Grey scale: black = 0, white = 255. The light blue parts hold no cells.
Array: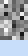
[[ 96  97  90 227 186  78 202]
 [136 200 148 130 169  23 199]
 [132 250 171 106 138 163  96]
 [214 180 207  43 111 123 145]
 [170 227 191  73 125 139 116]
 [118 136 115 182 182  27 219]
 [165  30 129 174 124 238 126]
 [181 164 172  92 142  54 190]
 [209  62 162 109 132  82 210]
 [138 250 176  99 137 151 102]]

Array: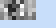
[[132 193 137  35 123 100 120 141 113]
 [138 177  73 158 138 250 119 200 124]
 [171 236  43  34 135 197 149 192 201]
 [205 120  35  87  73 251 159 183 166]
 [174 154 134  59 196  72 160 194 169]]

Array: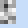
[[118  93 212 170]
 [202 216 139 128]
 [242 181 197 216]
 [174 133 223 248]
 [167  52 167 163]
 [170 136 235 170]]

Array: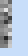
[[127 132 202]
 [118 101 190]
 [106  36 131]
 [131 149 217]
 [145 161 153]
 [130 143 204]
 [115  57 113]
 [146 120  63]
 [116  86 170]
 [168 226 145]
 [133 130 166]
 [155 167 102]]

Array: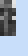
[[ 40  72  58  82]
 [ 48  92  57  66]
 [ 52 102  62  62]
 [ 59  99  39  50]
 [140  96  62 209]
 [ 57 118  58  50]
 [ 40  75  54  78]
 [119 104 111 221]
 [141  81  80 228]]

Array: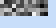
[[176  77 108 193 108  70  85  50 241 171  45  18]
 [168 203 191  39 157 189 116 158 160 176 141 133]
 [ 82 100  58 227  74  71 143 123 102  73   8  63]
 [208  39  58  88 150  73 173  89 177 108  71 110]]

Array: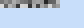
[[218  99 182 156  56 213 209  53 176  69 167 137 211 135 155]
 [120 147 127 172 150 121 114  89 156 162 150  39  97 102 184]]
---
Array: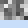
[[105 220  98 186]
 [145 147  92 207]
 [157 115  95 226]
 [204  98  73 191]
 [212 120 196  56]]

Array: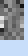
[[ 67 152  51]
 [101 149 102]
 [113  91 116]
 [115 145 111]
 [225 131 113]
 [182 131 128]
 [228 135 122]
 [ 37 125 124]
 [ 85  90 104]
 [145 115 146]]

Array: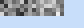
[[ 52 163 133  52 105 196 173 118]
 [152 185 155 135 203 161 213 150]
 [116 128  69  74  70 202 108 185]
 [214 140  63 140 136 186 125 237]]

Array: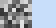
[[177 210 100 216]
 [182 106 166  98]
 [ 57  82  47 217]
 [ 54 142 105  55]
 [132 203 162 149]
 [207  50 145 131]
 [142  65  64  47]]

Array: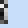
[[ 40]
 [240]
 [ 46]
 [ 15]
 [ 41]
 [100]]

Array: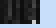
[[ 21  49  39  31  61]
 [ 23  53  47  33  69]
 [ 19  58  29  27  41]
 [ 20  62  32  30  45]
 [ 19  43  32  26  49]
 [ 16  17  41  18 205]]

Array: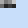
[[169 140]
 [106  61]]

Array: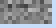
[[102 179 149 166 105  82 161]
 [135  63  91  66 124 114 109]
 [102 105 133 110 172  93 195]
 [131 164 143 153 135 133 112]
 [130 100 114 101 136 115 147]
 [134 149 122 142 128 152 127]]
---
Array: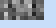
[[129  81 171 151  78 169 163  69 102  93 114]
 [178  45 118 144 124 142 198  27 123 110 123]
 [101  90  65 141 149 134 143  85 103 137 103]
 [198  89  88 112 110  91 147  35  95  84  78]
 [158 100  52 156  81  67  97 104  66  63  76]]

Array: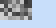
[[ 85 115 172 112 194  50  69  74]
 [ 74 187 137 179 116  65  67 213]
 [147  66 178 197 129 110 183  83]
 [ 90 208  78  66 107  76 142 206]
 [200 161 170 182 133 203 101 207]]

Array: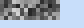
[[ 58  88 196 179 156 140 151 164 149  49  90  61  77 169 111]
 [ 49 110  83  40 166  90 172 140  53 107 122  33  71  74  93]
 [141 138 210 198  82 199  40  56 136  55  68  92  74 105  90]
 [163  69 138 210  77 139  41  62 107  89 156  87 160 158 115]
 [ 64 176 127 106 195 110  97 108 140  79 100 175  91 169 161]]

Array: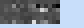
[[ 75  74  65  84  69  71  87  82  75  76  76  79  79  69  76]
 [ 86  81 139  61  96  70 105 122  15  85  49  83  30   3  78]
 [ 95  82  91  98  64  62  87 104 107 212 165  64  88 119  76]
 [ 79  74  72  79  70  78  73  76  79  86  79  83  75  82  75]
 [ 73  77  84  82  67  65  61  80  86  90  67  81  70  84  88]
 [ 94  73 131  85  86  61  75 220  80 120 140  83  65  48  87]]

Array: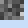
[[ 76 115  84  86  60 146]
 [ 88 142  65  59 138 100]
 [ 79  53  90  73  77 113]
 [107 125  86  54 204  69]
 [118  90 121 114 134  61]]

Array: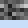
[[ 74 105  93  82 101 146 103]
 [115  31 105 135 174 203 174]
 [117  67  53  80  45  76  49]
 [ 82  25 150 114 128  92 116]
 [117  89  41  72 100 116  70]]
